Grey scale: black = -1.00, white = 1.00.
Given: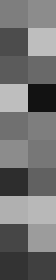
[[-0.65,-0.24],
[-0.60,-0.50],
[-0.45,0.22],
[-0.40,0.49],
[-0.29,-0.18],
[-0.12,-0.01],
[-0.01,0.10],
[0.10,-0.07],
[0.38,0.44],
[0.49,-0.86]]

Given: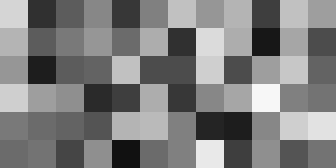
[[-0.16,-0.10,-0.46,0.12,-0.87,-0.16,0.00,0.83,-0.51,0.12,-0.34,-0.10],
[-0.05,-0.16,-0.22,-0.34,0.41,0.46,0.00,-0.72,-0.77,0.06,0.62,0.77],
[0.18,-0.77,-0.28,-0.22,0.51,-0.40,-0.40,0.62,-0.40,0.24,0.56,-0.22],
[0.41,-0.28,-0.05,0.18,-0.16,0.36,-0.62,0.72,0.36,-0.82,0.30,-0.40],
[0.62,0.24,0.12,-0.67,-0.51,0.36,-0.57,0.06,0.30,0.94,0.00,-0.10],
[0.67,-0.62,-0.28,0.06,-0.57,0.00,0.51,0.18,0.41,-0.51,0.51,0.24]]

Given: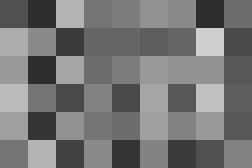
[[-0.37,-0.65,0.41,-0.09,-0.03,0.14,0.08,-0.65,-0.15],
[-0.09,0.41,-0.48,0.08,-0.59,0.02,-0.54,-0.37,0.02],
[0.20,-0.65,0.30,-0.15,-0.03,0.20,0.14,0.14,-0.32],
[0.25,-0.59,0.14,-0.09,-0.15,0.25,0.02,0.20,-0.32],
[0.35,0.08,-0.54,-0.21,-0.21,-0.26,-0.21,0.62,-0.42],
[0.46,-0.09,-0.42,0.02,-0.42,0.30,-0.32,0.51,-0.26]]

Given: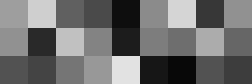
[[-0.36,-0.47,-0.08,0.19,0.77,-0.83,-0.94,-0.36,-0.52],
[0.14,-0.68,0.51,0.03,-0.78,-0.02,-0.14,0.35,-0.20],
[0.24,0.62,-0.25,-0.42,-0.89,0.09,0.67,-0.57,0.14]]

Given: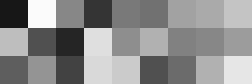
[[-0.82,0.97,0.06,-0.59,-0.05,-0.11,0.27,0.33,0.54],
[-0.26,0.16,-0.48,0.70,0.59,-0.37,-0.16,0.39,0.80],
[0.49,-0.37,-0.71,0.75,0.11,0.39,0.01,0.06,0.22]]

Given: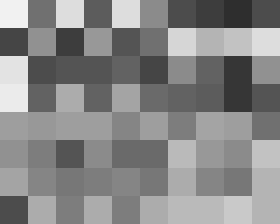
[[-0.46,0.14,-0.52,0.19,-0.34,-0.12,0.68,0.41,0.52,0.73],
[-0.40,0.35,-0.02,0.35,-0.02,0.35,0.46,0.46,0.58,0.41],
[0.14,-0.02,-0.34,0.09,-0.17,-0.17,0.46,0.19,0.09,0.52],
[0.24,0.19,0.24,0.24,0.04,0.24,-0.02,0.29,0.24,-0.12],
[0.29,0.04,-0.07,-0.02,0.04,-0.07,0.35,0.04,-0.07,0.41],
[0.78,-0.40,-0.34,-0.34,-0.23,-0.46,0.09,-0.23,-0.58,0.14],
[0.84,-0.23,0.35,-0.23,0.29,-0.17,-0.23,-0.28,-0.58,-0.34],
[0.89,-0.12,0.73,-0.28,0.73,0.09,-0.40,-0.52,-0.64,-0.40]]

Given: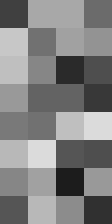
[[-0.50,0.32,0.32,-0.16],
[-0.33,0.44,0.10,-0.62],
[-0.05,-0.11,0.50,0.72],
[0.05,0.26,-0.78,0.20],
[0.20,-0.22,-0.22,-0.56],
[0.44,0.72,-0.33,-0.39],
[0.50,0.05,-0.67,-0.39],
[0.56,-0.11,0.26,0.15]]

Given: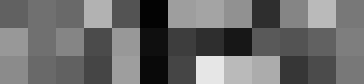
[[-0.24,-0.12,-0.18,0.40,-0.35,-0.98,0.24,0.29,0.14,-0.64,0.04,0.46,-0.06],
[0.09,-0.18,-0.24,-0.46,0.24,-0.93,-0.46,0.80,0.46,0.35,-0.58,-0.41,-0.06],
[0.19,-0.12,0.04,-0.41,0.19,-0.88,-0.52,-0.64,-0.82,-0.30,-0.35,-0.24,-0.01]]
